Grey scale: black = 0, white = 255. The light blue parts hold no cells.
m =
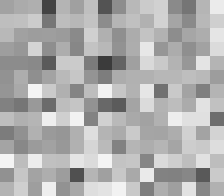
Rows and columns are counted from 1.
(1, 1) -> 162
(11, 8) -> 186
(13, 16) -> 202
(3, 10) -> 172
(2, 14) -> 138
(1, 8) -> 83
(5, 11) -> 217
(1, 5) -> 180
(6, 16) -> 157
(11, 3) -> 155
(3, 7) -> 208
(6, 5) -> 185
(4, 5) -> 173
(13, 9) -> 199
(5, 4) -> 90
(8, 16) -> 193
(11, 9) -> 130
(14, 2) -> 207
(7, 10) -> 178
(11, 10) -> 181
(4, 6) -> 135
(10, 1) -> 124
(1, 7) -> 191
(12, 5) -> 190
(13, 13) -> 129
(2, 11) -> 177
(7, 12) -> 113
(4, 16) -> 219
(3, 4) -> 158
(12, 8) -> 244
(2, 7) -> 195
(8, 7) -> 146
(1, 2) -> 171
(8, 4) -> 107
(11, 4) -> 162
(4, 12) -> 150
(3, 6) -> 138
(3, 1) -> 184

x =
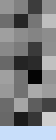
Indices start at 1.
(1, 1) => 150
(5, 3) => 42
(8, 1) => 107
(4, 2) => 123
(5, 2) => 36
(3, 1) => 159
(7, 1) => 153
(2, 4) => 190
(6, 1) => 160
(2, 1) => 109
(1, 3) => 60

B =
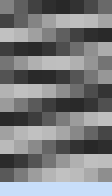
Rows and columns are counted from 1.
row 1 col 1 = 130
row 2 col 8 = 164
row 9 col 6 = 156
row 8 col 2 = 122
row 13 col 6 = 187
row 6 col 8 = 151
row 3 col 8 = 41
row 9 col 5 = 124
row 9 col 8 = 192
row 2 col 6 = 191
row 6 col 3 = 41
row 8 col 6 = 41
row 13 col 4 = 181
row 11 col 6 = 50
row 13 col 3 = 157
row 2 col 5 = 185
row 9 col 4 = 91
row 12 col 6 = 176
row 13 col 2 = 123
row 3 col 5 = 95
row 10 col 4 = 186
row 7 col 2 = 192
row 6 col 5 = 56
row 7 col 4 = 171
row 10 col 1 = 161
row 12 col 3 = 84
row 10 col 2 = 183
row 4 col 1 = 61
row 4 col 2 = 45
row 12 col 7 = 191
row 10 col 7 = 101

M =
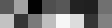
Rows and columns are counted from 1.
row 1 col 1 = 88
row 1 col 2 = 162
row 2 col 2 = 53
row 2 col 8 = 129

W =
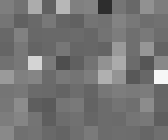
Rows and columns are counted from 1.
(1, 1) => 126
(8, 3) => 94
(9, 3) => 116
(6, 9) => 148
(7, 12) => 101
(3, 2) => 129
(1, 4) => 97
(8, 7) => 99
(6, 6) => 116
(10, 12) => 111
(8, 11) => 140
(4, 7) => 103
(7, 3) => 107
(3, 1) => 104
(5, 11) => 86
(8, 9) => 116
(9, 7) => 102
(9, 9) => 107
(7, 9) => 125
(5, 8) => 146
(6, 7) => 126
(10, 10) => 109
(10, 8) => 108
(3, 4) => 105
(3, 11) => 121
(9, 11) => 120
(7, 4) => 106
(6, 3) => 133
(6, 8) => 176
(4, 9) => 154
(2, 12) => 113
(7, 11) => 124

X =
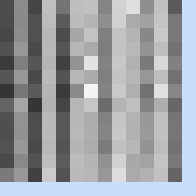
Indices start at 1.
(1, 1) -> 76
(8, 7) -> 198
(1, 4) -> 191
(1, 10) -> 223
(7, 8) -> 131
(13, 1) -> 122
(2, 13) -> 120
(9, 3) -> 77
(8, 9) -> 180
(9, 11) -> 152
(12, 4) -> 189
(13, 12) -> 193
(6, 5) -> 84
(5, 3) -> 86
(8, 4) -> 178
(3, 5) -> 76
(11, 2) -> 152
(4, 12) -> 190
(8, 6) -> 182
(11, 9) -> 192
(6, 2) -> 152
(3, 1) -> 71
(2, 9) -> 208
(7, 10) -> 175
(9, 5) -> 87
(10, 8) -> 133
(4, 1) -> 81
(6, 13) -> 113
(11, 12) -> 189
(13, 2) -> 152
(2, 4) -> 189
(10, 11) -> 154
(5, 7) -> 226
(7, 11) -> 113
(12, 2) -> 137
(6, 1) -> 85
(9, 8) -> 130

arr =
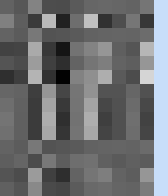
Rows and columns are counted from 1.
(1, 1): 98
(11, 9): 101
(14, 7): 105
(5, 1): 84
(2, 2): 94
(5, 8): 126
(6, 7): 143
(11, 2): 92
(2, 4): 186
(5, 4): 64
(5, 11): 150
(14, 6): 91
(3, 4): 83
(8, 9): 81
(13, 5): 46
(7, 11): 81
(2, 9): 78
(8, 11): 72
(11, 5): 86
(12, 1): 94
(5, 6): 99
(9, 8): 63
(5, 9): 99
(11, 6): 90
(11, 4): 83
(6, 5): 2
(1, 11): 117
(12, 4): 120
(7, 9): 83
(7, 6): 117
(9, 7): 174
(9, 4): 173
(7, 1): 102

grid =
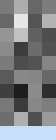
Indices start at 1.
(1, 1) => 122
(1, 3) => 103
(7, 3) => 139
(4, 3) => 108
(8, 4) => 126
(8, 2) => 59
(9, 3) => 80
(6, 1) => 90
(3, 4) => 78
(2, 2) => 230
